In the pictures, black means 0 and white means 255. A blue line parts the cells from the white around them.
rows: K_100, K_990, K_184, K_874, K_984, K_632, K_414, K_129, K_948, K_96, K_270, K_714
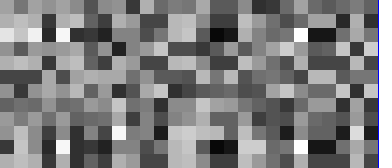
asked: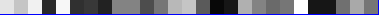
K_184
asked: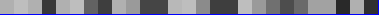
K_990
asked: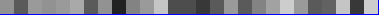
K_874
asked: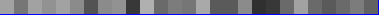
K_100
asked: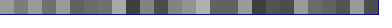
K_948

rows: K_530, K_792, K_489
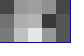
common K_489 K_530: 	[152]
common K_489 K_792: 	[85]
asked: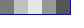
K_489
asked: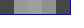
K_530
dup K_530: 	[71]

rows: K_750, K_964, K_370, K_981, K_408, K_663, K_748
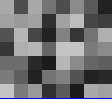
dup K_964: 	[161]
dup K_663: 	[34]

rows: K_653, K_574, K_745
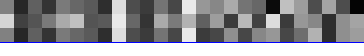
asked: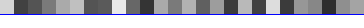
K_574
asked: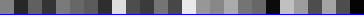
K_653

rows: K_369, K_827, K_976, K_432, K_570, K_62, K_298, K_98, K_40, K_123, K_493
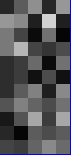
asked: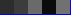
K_570
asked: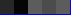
K_123
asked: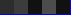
K_62

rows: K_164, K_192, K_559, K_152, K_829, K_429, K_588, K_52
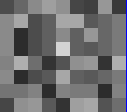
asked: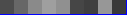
K_164
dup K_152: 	[96]
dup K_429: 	[89]
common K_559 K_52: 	[151]
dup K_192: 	[167]

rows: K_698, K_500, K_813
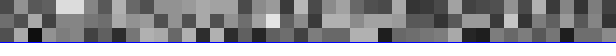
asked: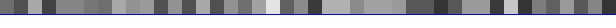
K_500
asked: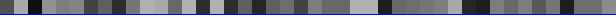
K_813

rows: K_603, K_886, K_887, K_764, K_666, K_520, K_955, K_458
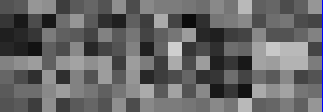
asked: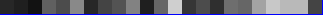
K_764
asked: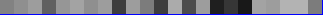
K_666
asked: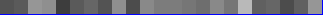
K_603
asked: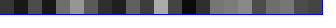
K_886

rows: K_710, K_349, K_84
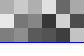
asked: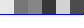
K_349
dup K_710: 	[175]
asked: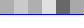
K_710

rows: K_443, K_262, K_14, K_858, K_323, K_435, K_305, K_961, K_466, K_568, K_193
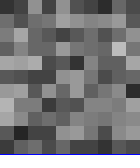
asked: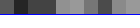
K_568
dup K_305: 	[153]
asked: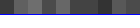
K_193
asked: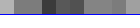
K_961

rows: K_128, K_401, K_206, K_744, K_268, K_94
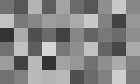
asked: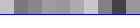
K_401
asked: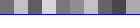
K_744

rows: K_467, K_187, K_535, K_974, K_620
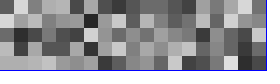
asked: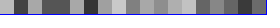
K_974
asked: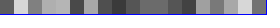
K_467
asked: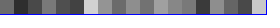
K_535
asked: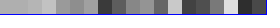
K_620

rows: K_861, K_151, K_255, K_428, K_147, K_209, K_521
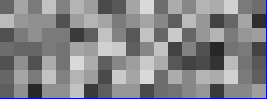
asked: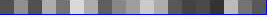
K_147

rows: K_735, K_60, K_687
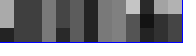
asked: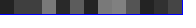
K_687
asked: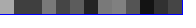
K_60
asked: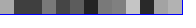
K_735

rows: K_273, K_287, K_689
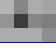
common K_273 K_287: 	[135]
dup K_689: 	[172]
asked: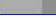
K_689

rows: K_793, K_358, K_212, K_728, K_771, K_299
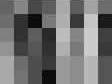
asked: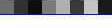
K_358
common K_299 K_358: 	[13]

